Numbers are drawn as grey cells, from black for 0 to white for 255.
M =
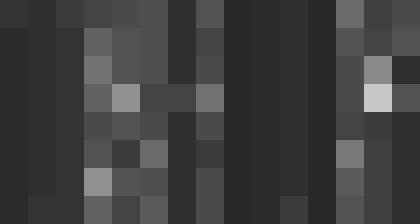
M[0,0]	51
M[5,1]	47
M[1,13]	67
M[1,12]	82
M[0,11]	40
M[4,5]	75
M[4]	[43, 47, 51, 75, 82, 75, 47, 75, 40, 43, 47, 40, 67, 59, 47]
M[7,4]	67
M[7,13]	63
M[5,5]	106
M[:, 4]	[75, 82, 82, 144, 82, 59, 82, 67]
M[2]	[43, 47, 51, 113, 82, 78, 47, 75, 40, 43, 47, 40, 75, 137, 47]
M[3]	[43, 47, 51, 98, 144, 67, 67, 113, 40, 43, 47, 40, 75, 199, 82]
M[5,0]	43
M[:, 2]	[59, 51, 51, 51, 51, 51, 51, 51]
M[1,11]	40
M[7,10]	59
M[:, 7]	[82, 67, 75, 113, 75, 59, 75, 75]
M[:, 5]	[78, 78, 78, 67, 75, 106, 78, 90]
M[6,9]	43
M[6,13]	63
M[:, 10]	[47, 47, 47, 47, 47, 47, 47, 59]
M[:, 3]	[67, 98, 113, 98, 75, 82, 144, 98]
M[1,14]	82
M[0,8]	40

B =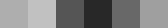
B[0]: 174
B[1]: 193
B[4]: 104
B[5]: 159

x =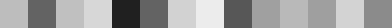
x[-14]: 189
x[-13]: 99
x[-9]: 99
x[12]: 211
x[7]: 236

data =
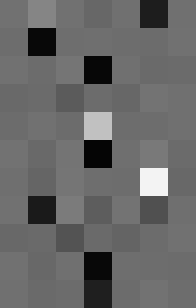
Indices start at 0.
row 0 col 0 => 113
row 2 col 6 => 107
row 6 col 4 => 109
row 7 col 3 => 93
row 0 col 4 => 112
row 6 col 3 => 110
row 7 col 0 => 113
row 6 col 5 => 243
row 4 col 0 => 108
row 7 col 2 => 123
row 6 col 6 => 104
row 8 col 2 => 83
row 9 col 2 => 112
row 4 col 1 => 113
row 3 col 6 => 112
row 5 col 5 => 121
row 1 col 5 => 108
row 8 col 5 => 108
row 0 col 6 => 112
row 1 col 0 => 109
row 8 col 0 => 104
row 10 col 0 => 112
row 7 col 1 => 26

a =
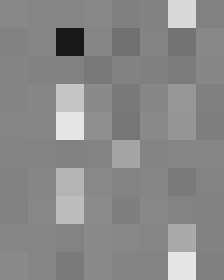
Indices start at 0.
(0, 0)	135
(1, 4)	113
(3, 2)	197
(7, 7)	130
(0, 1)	133
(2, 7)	134
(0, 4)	128
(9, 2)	122
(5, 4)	164
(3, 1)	134
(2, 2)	129
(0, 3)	135
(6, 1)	134
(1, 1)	134
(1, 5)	131
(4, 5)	137
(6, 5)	134
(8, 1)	133
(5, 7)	133
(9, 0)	138
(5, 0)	132
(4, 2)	229
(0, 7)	129
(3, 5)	134

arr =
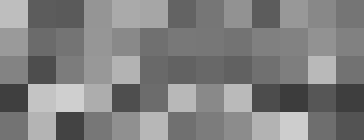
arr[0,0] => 190
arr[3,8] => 186
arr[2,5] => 105
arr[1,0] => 154
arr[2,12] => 114
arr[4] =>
[115, 180, 67, 119, 144, 183, 112, 124, 140, 179, 205, 110, 83]
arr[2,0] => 131
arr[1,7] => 119
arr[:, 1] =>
[92, 107, 77, 196, 180]
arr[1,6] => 120
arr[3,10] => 60
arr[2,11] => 185
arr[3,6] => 184
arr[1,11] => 146
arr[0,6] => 99
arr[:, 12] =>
[117, 129, 114, 62, 83]
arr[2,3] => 152
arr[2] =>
[131, 77, 124, 152, 179, 105, 98, 104, 97, 112, 126, 185, 114]
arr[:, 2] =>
[90, 116, 124, 207, 67]

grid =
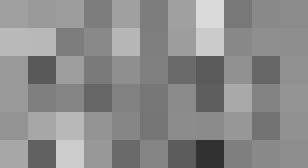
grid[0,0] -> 159
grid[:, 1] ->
[154, 184, 89, 127, 167, 96]
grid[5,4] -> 106
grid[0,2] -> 157
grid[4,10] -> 145
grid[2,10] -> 144
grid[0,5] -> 125
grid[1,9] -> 143
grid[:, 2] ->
[157, 125, 158, 133, 183, 204]
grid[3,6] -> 138
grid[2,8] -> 145
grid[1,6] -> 157
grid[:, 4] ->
[159, 182, 143, 129, 134, 106]
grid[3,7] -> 94
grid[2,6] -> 106
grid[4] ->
[148, 167, 183, 147, 134, 117, 140, 138, 151, 114, 145]
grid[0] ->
[159, 154, 157, 125, 159, 125, 160, 218, 120, 137, 140]

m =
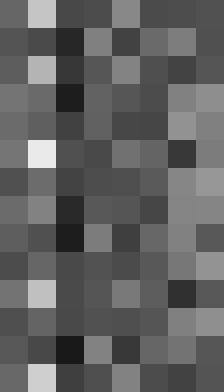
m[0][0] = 102
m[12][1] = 72
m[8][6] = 129
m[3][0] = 116
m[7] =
[107, 130, 41, 88, 85, 70, 132, 133]
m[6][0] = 80
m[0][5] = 75
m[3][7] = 142
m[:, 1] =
[197, 74, 180, 106, 95, 234, 108, 130, 80, 102, 192, 100, 72, 207]
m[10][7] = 87
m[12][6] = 115
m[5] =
[117, 234, 80, 73, 113, 100, 56, 124]
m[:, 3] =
[76, 128, 86, 98, 96, 73, 77, 88, 124, 82, 85, 81, 130, 78]
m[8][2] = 29
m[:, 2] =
[72, 39, 55, 29, 65, 80, 67, 41, 29, 73, 74, 73, 25, 63]
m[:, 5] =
[75, 106, 79, 76, 70, 100, 90, 70, 103, 88, 93, 85, 102, 76]
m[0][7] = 81
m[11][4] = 79
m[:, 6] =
[77, 125, 67, 129, 146, 56, 134, 132, 129, 119, 48, 128, 115, 66]
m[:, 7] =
[81, 80, 85, 142, 128, 124, 151, 133, 88, 147, 87, 143, 86, 84]
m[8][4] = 63
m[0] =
[102, 197, 72, 76, 136, 75, 77, 81]
